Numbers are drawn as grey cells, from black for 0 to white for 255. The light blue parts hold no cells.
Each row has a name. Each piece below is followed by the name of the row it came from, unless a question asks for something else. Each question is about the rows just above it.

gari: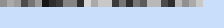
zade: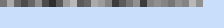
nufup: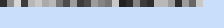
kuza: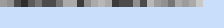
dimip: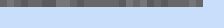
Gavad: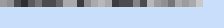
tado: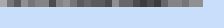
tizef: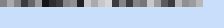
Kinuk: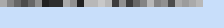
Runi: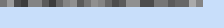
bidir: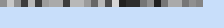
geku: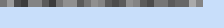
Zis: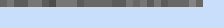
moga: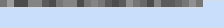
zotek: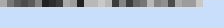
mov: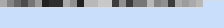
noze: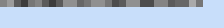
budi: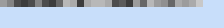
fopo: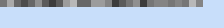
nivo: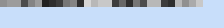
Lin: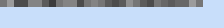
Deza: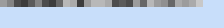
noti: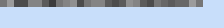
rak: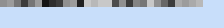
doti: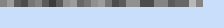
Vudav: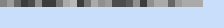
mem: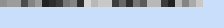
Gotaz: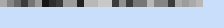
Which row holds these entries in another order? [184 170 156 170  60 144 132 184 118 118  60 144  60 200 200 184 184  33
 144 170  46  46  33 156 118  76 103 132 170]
mov
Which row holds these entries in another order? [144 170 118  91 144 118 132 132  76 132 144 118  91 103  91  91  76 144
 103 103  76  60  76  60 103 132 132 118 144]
tado
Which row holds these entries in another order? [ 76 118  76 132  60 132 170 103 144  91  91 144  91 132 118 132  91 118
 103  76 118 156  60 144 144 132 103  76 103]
Runi
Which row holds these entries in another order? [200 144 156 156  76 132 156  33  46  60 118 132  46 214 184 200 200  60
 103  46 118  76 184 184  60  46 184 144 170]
nivo

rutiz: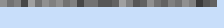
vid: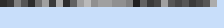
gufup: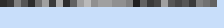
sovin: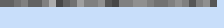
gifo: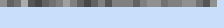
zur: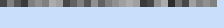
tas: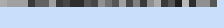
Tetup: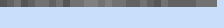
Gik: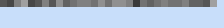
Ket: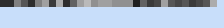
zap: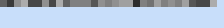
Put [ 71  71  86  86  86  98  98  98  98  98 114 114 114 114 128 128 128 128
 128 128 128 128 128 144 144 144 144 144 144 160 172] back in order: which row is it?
gifo
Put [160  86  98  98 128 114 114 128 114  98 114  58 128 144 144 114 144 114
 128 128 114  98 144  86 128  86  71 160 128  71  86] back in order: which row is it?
Gik
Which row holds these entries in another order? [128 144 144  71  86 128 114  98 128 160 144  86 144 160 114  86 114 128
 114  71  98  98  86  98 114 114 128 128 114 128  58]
Gik
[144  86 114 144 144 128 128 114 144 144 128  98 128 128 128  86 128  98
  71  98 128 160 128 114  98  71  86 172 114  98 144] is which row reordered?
gifo
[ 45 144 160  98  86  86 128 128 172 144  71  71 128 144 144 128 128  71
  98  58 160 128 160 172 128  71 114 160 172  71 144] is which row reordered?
zap
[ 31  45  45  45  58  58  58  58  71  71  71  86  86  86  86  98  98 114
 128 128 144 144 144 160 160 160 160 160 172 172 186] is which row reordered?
vid

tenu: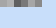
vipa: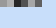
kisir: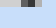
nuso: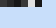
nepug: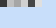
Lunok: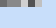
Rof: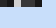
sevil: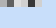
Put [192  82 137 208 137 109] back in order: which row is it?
Lunok
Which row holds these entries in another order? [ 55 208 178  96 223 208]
sevil
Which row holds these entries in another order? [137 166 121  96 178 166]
tenu
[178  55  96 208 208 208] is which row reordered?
kisir
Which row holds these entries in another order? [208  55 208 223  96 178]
sevil
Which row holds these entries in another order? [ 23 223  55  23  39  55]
nuso
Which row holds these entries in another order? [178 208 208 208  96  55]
kisir

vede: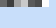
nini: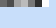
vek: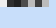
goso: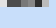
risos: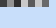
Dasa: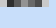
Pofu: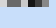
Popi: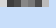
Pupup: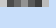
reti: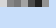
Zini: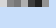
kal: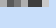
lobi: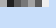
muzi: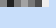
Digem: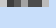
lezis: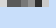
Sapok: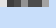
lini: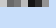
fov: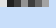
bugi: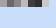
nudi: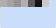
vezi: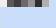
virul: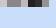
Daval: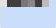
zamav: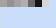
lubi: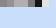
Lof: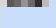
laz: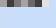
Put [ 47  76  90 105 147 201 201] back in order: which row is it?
Dasa
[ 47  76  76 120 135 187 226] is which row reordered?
goso

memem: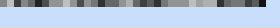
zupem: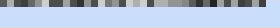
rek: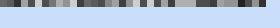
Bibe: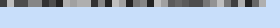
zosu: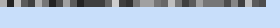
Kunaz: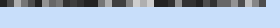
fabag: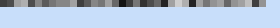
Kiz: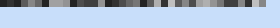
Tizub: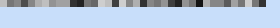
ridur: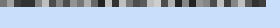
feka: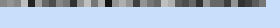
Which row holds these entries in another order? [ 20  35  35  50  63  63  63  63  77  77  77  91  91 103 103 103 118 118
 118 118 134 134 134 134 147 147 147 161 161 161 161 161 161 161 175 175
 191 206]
fabag
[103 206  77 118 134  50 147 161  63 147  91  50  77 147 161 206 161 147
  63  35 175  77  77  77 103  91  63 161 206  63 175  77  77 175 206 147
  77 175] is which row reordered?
rek
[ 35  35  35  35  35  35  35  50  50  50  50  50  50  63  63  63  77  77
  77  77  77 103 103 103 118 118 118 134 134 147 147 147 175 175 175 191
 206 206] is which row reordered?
Kunaz
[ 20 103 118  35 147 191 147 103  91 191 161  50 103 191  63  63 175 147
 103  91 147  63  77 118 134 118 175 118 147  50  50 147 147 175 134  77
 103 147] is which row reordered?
memem

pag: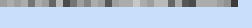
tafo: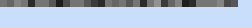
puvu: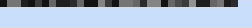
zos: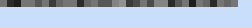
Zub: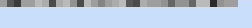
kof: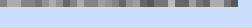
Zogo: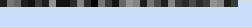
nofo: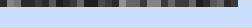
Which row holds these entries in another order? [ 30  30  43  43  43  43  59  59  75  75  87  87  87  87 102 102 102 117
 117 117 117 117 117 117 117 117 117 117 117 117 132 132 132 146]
tafo
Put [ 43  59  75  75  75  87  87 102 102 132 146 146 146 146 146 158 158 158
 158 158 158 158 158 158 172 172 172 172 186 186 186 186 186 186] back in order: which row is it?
Zub
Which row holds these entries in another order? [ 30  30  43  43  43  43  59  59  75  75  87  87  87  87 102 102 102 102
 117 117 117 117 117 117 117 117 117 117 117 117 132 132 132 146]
zos
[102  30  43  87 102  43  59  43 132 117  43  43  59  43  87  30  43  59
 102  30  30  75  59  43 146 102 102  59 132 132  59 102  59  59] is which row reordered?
nofo

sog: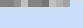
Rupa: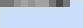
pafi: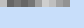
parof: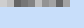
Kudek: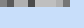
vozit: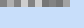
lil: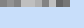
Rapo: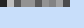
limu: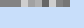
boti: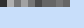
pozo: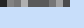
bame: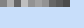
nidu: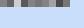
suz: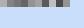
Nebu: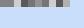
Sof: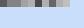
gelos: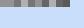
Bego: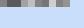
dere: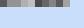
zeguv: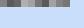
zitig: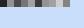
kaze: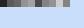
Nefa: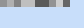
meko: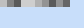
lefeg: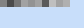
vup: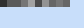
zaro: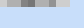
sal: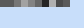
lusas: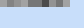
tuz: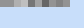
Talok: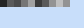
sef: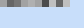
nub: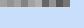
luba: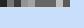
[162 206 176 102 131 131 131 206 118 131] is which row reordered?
limu
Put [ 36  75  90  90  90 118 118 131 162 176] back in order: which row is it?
pozo
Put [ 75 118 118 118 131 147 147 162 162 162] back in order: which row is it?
lusas
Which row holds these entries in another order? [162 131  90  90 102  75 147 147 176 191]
dere
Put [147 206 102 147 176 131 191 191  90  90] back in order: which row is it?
Nefa
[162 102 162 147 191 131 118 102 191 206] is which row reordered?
parof

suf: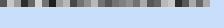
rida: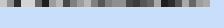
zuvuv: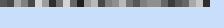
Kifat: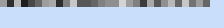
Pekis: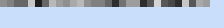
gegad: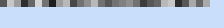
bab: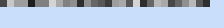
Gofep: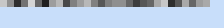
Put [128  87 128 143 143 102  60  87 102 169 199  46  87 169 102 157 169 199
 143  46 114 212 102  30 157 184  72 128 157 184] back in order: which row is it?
Gofep
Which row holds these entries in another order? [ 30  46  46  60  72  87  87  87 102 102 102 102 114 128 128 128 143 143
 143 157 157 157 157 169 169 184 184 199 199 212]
Kifat
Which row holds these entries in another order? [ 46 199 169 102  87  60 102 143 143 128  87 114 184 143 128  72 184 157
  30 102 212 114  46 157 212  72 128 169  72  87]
zuvuv
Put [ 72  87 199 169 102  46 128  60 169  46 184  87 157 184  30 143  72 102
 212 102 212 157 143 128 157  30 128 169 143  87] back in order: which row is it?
rida

